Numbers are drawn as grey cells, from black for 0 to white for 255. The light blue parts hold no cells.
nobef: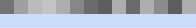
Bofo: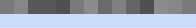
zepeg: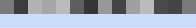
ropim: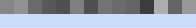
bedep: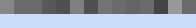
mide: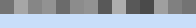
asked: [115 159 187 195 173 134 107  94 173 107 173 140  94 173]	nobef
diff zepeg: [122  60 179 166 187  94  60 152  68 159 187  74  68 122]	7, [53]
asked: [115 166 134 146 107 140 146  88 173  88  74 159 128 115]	mide
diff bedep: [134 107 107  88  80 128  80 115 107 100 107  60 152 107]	12, [68]
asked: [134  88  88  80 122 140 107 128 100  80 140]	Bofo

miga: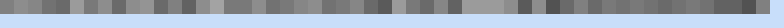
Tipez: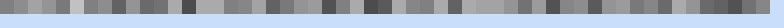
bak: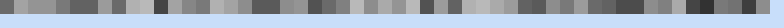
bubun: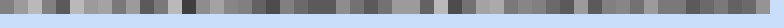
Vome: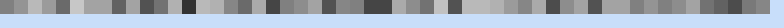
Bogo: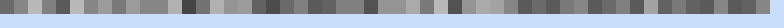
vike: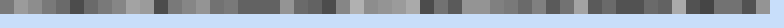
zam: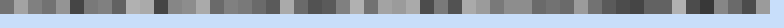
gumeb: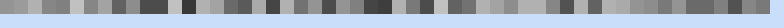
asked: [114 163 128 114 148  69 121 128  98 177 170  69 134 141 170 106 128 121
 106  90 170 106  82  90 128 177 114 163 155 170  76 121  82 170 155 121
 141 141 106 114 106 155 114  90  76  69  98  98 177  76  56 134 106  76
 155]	zam
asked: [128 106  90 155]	bubun
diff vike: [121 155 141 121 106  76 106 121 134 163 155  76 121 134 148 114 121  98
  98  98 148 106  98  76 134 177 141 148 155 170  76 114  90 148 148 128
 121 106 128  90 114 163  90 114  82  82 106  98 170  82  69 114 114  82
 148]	44, [106]
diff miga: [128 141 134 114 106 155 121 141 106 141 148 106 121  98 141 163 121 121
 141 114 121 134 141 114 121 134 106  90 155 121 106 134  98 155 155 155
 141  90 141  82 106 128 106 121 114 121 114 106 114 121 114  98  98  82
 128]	13, [128]
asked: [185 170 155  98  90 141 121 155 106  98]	bak
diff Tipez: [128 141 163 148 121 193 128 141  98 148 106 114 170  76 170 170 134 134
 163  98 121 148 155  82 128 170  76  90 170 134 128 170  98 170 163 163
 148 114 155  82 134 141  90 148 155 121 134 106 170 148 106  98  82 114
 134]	17, [128]

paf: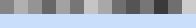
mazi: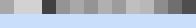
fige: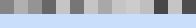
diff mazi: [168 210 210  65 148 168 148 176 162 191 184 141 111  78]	9, [156]
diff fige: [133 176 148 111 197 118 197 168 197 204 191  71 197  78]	4, [103]
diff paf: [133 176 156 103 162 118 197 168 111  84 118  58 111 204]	3, [148]
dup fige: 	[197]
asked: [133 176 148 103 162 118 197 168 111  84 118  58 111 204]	paf
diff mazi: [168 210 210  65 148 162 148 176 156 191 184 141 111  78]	6, [168]

